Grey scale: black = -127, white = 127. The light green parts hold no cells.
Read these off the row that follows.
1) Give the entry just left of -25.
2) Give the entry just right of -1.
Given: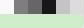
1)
-1
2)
-25

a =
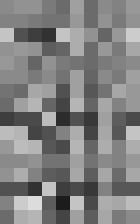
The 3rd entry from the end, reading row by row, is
39
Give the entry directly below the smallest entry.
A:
-59
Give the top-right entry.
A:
24
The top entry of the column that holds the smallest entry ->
-20
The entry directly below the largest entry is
53
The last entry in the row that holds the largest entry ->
60
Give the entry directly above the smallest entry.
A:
-65
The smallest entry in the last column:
-53
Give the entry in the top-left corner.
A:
10
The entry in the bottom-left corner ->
-20
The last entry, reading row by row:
10
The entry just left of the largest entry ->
76
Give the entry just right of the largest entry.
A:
-34
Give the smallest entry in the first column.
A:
-65
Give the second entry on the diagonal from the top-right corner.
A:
-5
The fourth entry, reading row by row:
-5
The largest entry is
92
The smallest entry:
-99
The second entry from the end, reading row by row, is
-5
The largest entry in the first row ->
32
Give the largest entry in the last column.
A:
76
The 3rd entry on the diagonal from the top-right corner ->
-26
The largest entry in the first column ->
68

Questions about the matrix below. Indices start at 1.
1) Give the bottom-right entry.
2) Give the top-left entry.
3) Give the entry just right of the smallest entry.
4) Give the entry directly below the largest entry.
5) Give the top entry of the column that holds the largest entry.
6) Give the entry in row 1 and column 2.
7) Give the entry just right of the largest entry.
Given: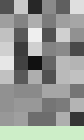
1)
-74
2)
-46
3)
-26
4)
80
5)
-88
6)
73
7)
-46

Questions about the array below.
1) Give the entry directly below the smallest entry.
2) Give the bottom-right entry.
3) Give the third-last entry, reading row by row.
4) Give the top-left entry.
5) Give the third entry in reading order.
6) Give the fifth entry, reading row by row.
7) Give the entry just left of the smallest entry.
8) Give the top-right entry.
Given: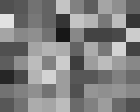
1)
44
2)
-47
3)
29
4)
-47
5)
-13
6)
68
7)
-13
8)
-28

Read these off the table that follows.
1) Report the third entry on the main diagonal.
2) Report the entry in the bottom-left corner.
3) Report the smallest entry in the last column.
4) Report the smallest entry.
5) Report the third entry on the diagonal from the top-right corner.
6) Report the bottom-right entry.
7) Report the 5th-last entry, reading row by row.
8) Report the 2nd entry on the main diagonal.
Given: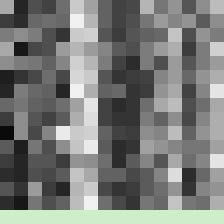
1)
-3
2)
-83
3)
-3
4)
-117
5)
-48
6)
46
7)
-23
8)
-83

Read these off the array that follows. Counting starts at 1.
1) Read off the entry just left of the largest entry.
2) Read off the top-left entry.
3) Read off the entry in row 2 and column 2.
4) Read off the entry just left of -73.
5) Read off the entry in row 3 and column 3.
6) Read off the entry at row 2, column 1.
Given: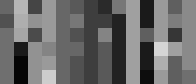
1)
-101
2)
-24
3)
46
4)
26
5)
-52
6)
-46

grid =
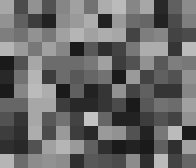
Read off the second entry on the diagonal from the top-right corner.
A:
-52
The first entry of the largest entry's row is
-45
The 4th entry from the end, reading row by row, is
-80
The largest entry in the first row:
59
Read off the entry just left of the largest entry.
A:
-60
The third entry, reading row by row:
18
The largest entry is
67
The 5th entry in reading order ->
6
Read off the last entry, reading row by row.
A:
-25
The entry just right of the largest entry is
-25
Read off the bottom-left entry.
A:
53
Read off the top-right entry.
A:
12
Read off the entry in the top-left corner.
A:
39
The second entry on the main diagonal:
-31
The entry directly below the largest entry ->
-87
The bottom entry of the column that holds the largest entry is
-39
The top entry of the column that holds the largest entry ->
-13
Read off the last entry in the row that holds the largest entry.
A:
18
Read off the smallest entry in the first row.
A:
-87
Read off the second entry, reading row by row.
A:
-52
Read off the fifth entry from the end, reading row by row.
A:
12
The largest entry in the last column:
59
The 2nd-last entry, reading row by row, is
-60
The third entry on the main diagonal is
18
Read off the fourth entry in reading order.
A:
-45

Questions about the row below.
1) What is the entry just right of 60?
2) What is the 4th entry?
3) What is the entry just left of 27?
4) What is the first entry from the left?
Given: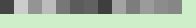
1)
-8
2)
60
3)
-2
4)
-58
